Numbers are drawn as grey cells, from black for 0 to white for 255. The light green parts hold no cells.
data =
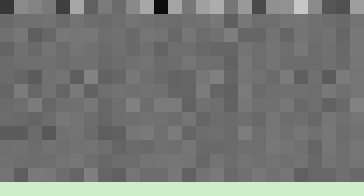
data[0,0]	55
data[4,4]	108
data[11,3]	110
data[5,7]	98
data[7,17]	119
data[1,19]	110
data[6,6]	99
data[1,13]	112
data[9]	[92, 92, 107, 88, 113, 115, 107, 94, 96, 118, 121, 112, 123, 102, 109, 110, 107, 124, 110, 118, 112, 118, 113, 119, 109, 114]
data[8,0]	108
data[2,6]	119
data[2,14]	108
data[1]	[106, 111, 112, 114, 107, 116, 109, 107, 110, 116, 113, 110, 108, 112, 114, 120, 95, 119, 110, 110, 116, 117, 112, 109, 106, 115]
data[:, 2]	[131, 112, 94, 106, 111, 92, 103, 123, 101, 107, 108, 109, 121]
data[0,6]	96
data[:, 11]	[12, 110, 115, 100, 107, 106, 113, 122, 113, 112, 112, 116, 109]
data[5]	[107, 102, 92, 113, 115, 94, 130, 98, 102, 120, 111, 106, 100, 102, 119, 128, 102, 117, 114, 107, 123, 95, 112, 92, 123, 117]
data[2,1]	119
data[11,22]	104
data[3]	[100, 113, 106, 115, 108, 116, 113, 107, 111, 106, 112, 100, 110, 110, 105, 102, 102, 116, 110, 116, 110, 120, 108, 113, 105, 120]
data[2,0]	112
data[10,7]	110
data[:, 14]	[160, 114, 108, 105, 110, 119, 123, 113, 102, 109, 106, 103, 114]
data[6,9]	112
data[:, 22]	[138, 112, 111, 108, 108, 112, 110, 110, 104, 113, 101, 104, 103]
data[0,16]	118
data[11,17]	115
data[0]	[55, 138, 131, 121, 63, 166, 96, 122, 107, 137, 167, 12, 164, 120, 160, 172, 118, 153, 74, 144, 145, 198, 138, 86, 80, 158]
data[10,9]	107
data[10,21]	113
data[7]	[107, 110, 123, 103, 111, 112, 119, 103, 111, 128, 109, 122, 122, 99, 113, 110, 98, 119, 112, 113, 119, 105, 110, 98, 106, 129]

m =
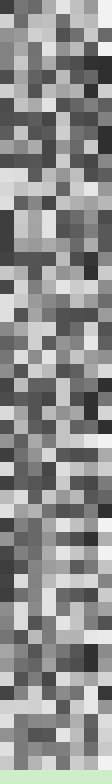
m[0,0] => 62
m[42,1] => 111
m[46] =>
[165, 132, 85, 143, 117, 85, 48, 139]
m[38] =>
[149, 96, 104, 148, 106, 78, 48, 176]
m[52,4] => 228
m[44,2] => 83
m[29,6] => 48
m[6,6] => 48
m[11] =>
[76, 83, 85, 70, 204, 84, 70, 136]
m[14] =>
[222, 96, 134, 70, 195, 175, 161, 183]
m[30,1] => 183
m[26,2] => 208
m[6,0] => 207
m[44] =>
[130, 220, 83, 123, 228, 196, 126, 82]
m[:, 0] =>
[62, 209, 146, 130, 131, 78, 207, 76, 79, 92, 161, 76, 223, 214, 222, 62, 62, 62, 67, 199, 71, 223, 223, 136, 97, 118, 141, 69, 76, 218, 81, 148, 62, 217, 64, 187, 223, 63, 149, 71, 62, 67, 62, 141, 130, 117, 165, 150, 213, 68, 209, 223, 145, 223, 200]
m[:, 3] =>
[173, 191, 198, 226, 170, 79, 186, 226, 70, 89, 70, 70, 185, 199, 70, 225, 226, 170, 81, 196, 177, 136, 116, 212, 92, 226, 186, 96, 70, 185, 79, 124, 214, 70, 75, 199, 114, 168, 148, 172, 157, 185, 226, 226, 123, 123, 143, 160, 70, 97, 225, 138, 86, 123, 218]
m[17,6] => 172
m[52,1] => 124
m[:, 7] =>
[242, 242, 105, 242, 47, 47, 207, 95, 129, 47, 47, 136, 93, 153, 183, 76, 88, 87, 135, 203, 141, 109, 155, 83, 95, 144, 217, 47, 117, 213, 47, 242, 170, 205, 123, 101, 47, 242, 176, 242, 195, 132, 203, 162, 82, 234, 139, 154, 212, 55, 149, 221, 211, 201, 242]
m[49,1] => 131
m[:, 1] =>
[118, 109, 153, 168, 200, 164, 177, 194, 83, 196, 135, 83, 220, 194, 96, 202, 198, 162, 84, 175, 212, 200, 83, 169, 114, 220, 83, 188, 92, 163, 183, 95, 112, 94, 96, 220, 160, 129, 96, 128, 83, 220, 111, 220, 220, 83, 132, 112, 83, 131, 210, 119, 124, 122, 124]
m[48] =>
[213, 83, 124, 70, 220, 185, 163, 212]
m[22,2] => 164
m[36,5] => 88
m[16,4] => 81
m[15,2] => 165
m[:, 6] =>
[154, 186, 201, 91, 49, 103, 48, 127, 73, 100, 200, 70, 78, 230, 161, 145, 126, 172, 54, 48, 215, 155, 76, 208, 230, 155, 168, 120, 48, 48, 107, 230, 81, 166, 72, 87, 125, 149, 48, 155, 120, 216, 71, 135, 126, 230, 48, 48, 163, 230, 230, 98, 90, 111, 179]

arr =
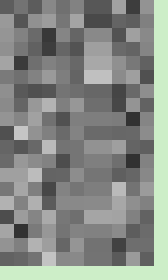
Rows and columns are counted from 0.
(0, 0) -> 93
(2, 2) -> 106
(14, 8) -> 167
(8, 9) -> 50
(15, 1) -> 156
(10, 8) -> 159
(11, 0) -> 106
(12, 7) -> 117
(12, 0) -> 160
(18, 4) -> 136
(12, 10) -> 136
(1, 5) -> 164
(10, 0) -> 101
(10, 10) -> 95
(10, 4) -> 115
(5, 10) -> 80
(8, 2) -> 161
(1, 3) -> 156
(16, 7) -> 129
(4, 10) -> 97
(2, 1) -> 130
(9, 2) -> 146
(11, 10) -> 130
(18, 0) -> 98
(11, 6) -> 127
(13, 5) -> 117
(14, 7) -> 138
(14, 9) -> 143
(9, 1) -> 197
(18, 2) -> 115
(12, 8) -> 95
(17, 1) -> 128
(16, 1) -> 50
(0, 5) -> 130
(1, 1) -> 85
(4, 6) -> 168
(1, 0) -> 153

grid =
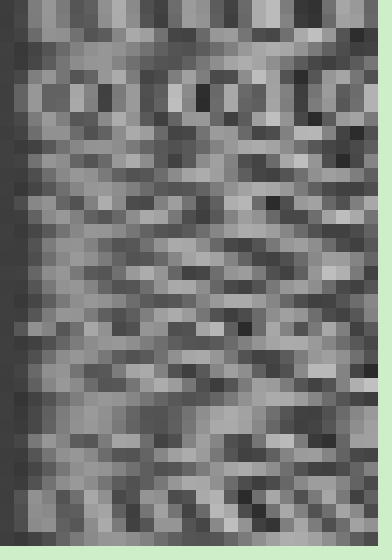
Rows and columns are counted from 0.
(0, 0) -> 61
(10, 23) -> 70
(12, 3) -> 110
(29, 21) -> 65
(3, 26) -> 66
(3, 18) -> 166
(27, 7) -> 85
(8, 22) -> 43
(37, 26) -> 146
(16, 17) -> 171
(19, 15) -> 110
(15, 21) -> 72
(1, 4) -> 124
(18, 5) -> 153
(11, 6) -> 84
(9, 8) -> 140
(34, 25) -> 99
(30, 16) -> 170
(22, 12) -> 171
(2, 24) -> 84
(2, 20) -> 112
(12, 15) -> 158
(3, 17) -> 152
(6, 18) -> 92
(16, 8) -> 137
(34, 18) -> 62
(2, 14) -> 105
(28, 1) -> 53
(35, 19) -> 167
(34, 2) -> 82
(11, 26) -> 133
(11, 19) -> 107
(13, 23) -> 74
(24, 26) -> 71
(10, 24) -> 63
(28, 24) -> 85
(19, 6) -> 90
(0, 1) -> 69
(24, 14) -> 83
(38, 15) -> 85

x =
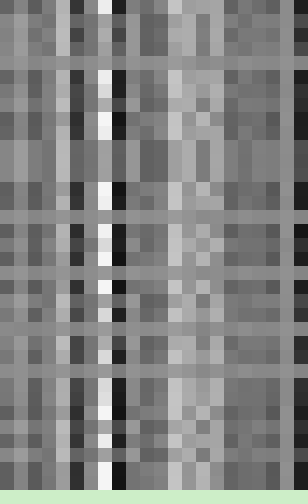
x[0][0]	100
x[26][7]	152
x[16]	[94, 132, 93, 115, 179, 44, 139, 241, 28, 118, 106, 117, 191, 150, 172, 139, 94, 111, 109, 88, 145, 21]
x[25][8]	32
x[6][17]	113
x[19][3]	140
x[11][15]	166
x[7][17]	122
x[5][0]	100
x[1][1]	156
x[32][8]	96
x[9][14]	163
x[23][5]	131
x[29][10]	124
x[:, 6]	[136, 115, 117, 116, 141, 136, 118, 117, 139, 136, 116, 115, 116, 139, 137, 141, 139, 118, 138, 141, 138, 116, 118, 142, 117, 118, 141, 118, 118, 139, 115, 136, 116, 139, 137]
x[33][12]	195
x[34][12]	196
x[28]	[119, 141, 92, 133, 174, 65, 118, 222, 27, 137, 104, 124, 196, 171, 157, 176, 117, 114, 114, 102, 138, 45]
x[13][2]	90
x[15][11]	143
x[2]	[130, 152, 113, 129, 187, 67, 117, 172, 69, 151, 98, 108, 171, 173, 127, 169, 106, 121, 121, 114, 142, 44]
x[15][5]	131
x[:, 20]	[140, 140, 142, 141, 145, 140, 138, 142, 144, 140, 140, 139, 140, 144, 139, 145, 145, 138, 142, 145, 142, 141, 138, 145, 142, 138, 145, 138, 138, 144, 143, 140, 140, 144, 142]
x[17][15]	175
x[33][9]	115
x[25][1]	144
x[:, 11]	[133, 102, 108, 103, 143, 133, 119, 108, 131, 134, 102, 102, 102, 131, 129, 143, 117, 120, 129, 143, 128, 103, 117, 143, 108, 118, 143, 118, 124, 130, 105, 133, 103, 131, 128]
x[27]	[120, 144, 94, 130, 173, 69, 118, 217, 31, 137, 103, 118, 194, 170, 153, 175, 119, 113, 115, 104, 138, 48]
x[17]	[121, 143, 95, 131, 174, 69, 118, 217, 31, 138, 104, 120, 194, 170, 152, 175, 119, 114, 114, 104, 138, 48]
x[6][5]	71
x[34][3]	118
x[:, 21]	[30, 75, 44, 73, 133, 30, 50, 44, 30, 31, 79, 76, 79, 30, 29, 133, 21, 48, 29, 133, 30, 71, 50, 132, 43, 50, 133, 48, 45, 30, 48, 31, 75, 30, 30]
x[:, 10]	[109, 97, 98, 97, 140, 109, 104, 98, 124, 110, 97, 97, 97, 124, 106, 140, 106, 104, 120, 140, 120, 97, 103, 139, 98, 104, 139, 103, 104, 124, 97, 109, 97, 124, 119]
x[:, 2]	[92, 125, 113, 125, 134, 92, 95, 113, 90, 92, 125, 125, 125, 90, 92, 134, 93, 95, 90, 134, 90, 125, 95, 133, 113, 95, 133, 94, 92, 90, 117, 92, 125, 90, 90]
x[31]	[100, 131, 92, 124, 178, 53, 136, 237, 31, 125, 109, 133, 196, 157, 163, 165, 98, 120, 109, 95, 140, 31]
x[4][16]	134
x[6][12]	193
